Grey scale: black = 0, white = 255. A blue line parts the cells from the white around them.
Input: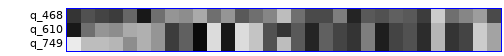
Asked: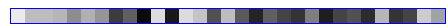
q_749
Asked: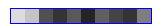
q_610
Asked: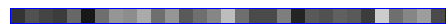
q_468
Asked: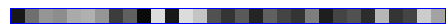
q_610

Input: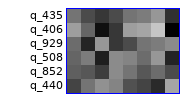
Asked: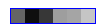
q_406
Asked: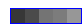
q_435
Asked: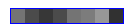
q_435
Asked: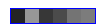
q_929

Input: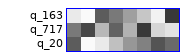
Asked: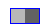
q_717
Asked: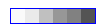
q_20
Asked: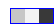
q_163
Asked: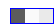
q_20

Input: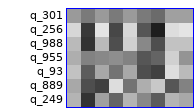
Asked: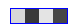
q_256
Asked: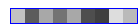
q_93
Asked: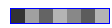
q_249

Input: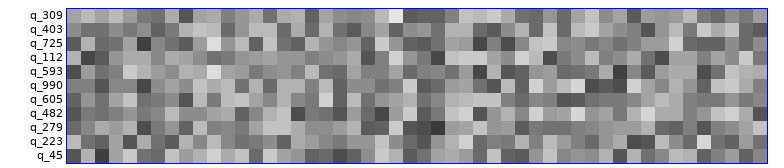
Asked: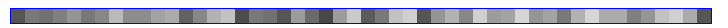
q_482
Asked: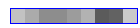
q_279
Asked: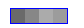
q_279
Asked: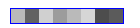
q_990
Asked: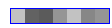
q_45
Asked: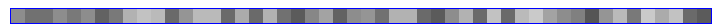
q_403

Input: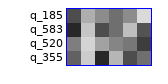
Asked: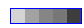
q_520
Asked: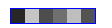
q_583
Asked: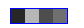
q_355
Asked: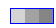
q_520
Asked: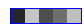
q_583

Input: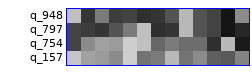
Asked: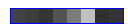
q_797
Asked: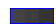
q_797
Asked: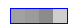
q_157

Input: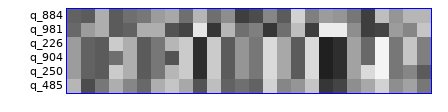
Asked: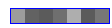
q_904
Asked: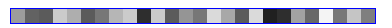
q_226
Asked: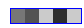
q_904
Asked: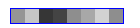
q_485
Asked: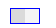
q_250

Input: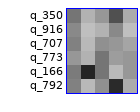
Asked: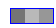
q_166
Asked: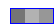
q_350
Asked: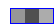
q_350
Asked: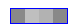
q_916
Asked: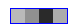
q_792
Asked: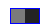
q_166
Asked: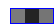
q_166

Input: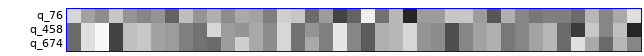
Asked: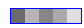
q_76
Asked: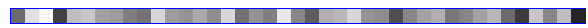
q_458

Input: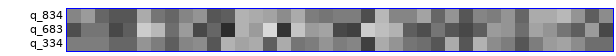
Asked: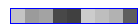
q_683
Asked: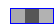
q_334
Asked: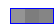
q_334
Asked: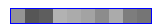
q_834
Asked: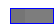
q_834
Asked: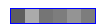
q_334
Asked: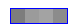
q_334

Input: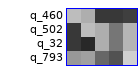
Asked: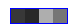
q_32
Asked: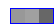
q_793
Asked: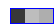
q_502
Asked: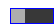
q_460
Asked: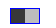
q_502
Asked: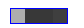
q_460

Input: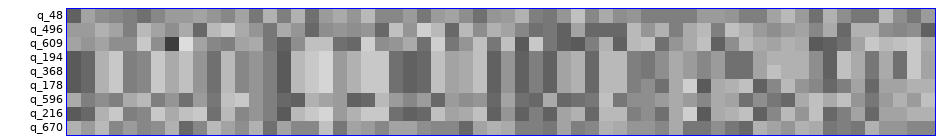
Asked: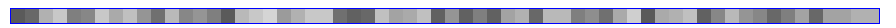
q_178
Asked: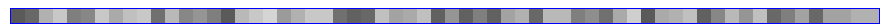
q_216

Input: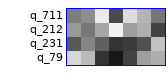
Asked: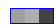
q_212
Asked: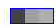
q_79
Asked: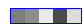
q_711
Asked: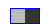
q_79
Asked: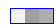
q_212

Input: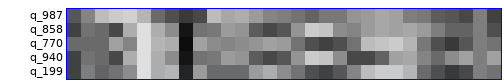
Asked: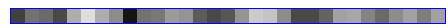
q_940
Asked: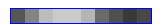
q_199
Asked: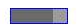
q_199
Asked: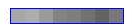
q_987

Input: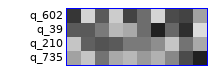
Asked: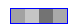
q_735
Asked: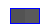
q_210
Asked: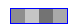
q_210
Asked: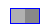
q_735
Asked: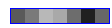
q_39

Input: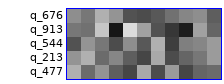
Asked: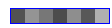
q_544
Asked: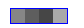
q_213
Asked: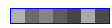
q_213

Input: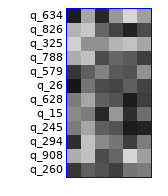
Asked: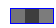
q_294
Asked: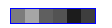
q_628
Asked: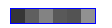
q_579
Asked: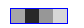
q_634
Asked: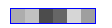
q_908
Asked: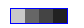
q_826

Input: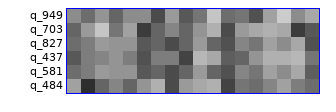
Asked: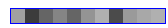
q_703
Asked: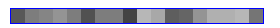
q_437
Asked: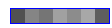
q_581
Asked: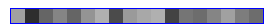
q_484
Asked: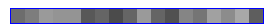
q_581
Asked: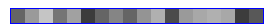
q_703
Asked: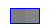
q_437

